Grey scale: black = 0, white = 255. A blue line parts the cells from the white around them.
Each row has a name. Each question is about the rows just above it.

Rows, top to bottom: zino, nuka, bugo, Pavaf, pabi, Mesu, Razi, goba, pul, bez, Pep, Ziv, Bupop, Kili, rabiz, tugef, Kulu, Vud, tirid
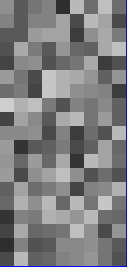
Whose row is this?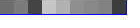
Razi
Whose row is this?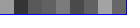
Pep
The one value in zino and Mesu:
[117]
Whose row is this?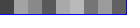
pul

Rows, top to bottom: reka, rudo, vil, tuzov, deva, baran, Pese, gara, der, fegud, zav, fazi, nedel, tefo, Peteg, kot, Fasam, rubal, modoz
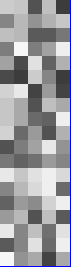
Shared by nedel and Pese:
[232]
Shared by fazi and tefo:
[133]
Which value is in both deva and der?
[98]
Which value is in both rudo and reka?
[198]
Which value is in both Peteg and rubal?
[239]

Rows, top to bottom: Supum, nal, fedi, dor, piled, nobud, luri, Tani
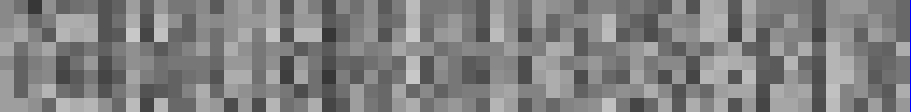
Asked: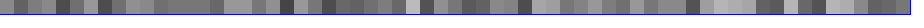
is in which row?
piled
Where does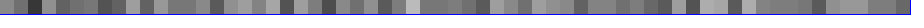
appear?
Supum
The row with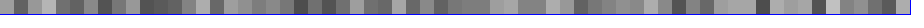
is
luri
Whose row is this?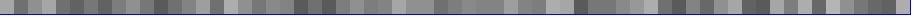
dor
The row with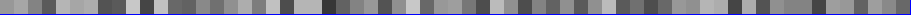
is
fedi

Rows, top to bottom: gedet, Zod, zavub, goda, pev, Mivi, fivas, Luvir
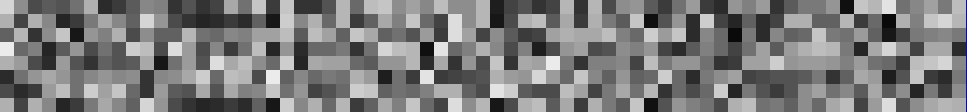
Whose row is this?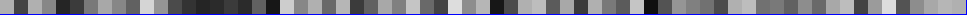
Luvir
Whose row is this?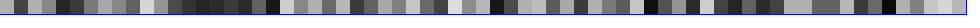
Zod
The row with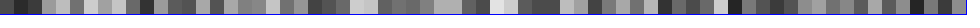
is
fivas

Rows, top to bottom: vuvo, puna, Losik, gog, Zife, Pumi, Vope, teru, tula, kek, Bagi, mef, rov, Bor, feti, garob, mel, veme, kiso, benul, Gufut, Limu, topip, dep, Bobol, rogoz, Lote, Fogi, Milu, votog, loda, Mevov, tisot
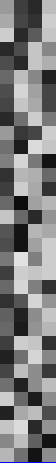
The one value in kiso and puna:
[205]
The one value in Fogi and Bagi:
[112]
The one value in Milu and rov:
[104]
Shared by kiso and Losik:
[205]

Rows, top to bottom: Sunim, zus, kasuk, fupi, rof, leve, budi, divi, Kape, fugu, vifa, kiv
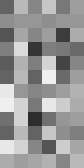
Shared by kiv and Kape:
[158]
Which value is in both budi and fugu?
[142]
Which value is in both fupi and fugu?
[126]
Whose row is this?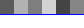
rof
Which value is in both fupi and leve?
[106]
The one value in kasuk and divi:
[172]
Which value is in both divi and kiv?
[172]

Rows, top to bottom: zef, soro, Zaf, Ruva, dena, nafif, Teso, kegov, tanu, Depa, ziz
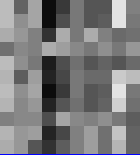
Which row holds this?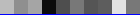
soro
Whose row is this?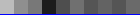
dena
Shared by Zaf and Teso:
[120]
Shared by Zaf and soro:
[120]
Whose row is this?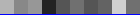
kegov
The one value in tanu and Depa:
[128]

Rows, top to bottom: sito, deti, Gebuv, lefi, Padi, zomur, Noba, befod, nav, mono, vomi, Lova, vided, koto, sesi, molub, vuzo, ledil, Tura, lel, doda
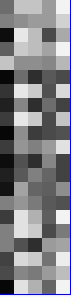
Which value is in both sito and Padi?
[196]
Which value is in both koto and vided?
[101]
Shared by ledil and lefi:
[163]
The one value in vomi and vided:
[128]

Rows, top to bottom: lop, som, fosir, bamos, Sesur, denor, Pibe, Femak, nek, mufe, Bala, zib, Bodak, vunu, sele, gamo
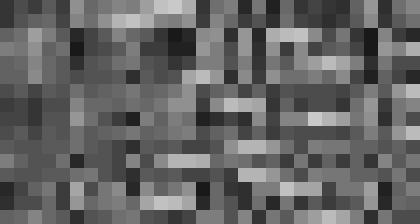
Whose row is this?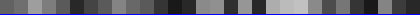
fosir
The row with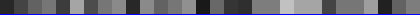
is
vunu
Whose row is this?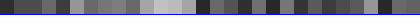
sele

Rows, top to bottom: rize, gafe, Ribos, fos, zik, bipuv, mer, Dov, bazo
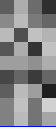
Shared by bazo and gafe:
[186]
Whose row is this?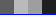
mer
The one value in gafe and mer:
[186]
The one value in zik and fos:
[173]
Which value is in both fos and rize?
[173]
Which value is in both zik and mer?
[158]

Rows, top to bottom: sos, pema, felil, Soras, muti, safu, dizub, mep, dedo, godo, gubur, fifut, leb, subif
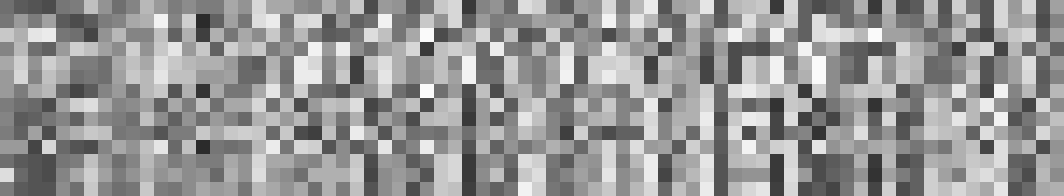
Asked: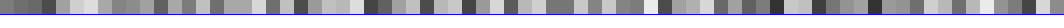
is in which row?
mep
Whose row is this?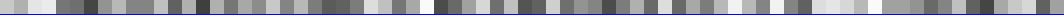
felil
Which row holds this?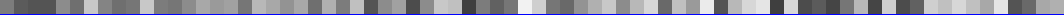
subif
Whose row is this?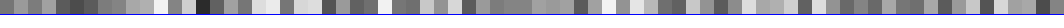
pema
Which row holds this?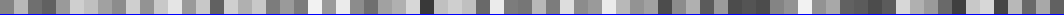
Soras
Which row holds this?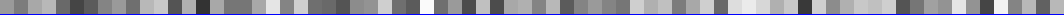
dizub

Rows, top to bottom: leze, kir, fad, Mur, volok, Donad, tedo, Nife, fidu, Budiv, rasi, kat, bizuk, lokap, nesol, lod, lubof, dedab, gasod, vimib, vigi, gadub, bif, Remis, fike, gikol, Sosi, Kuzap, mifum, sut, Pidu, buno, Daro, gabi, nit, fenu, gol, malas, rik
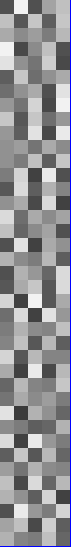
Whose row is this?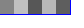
fike
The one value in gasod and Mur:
[139]

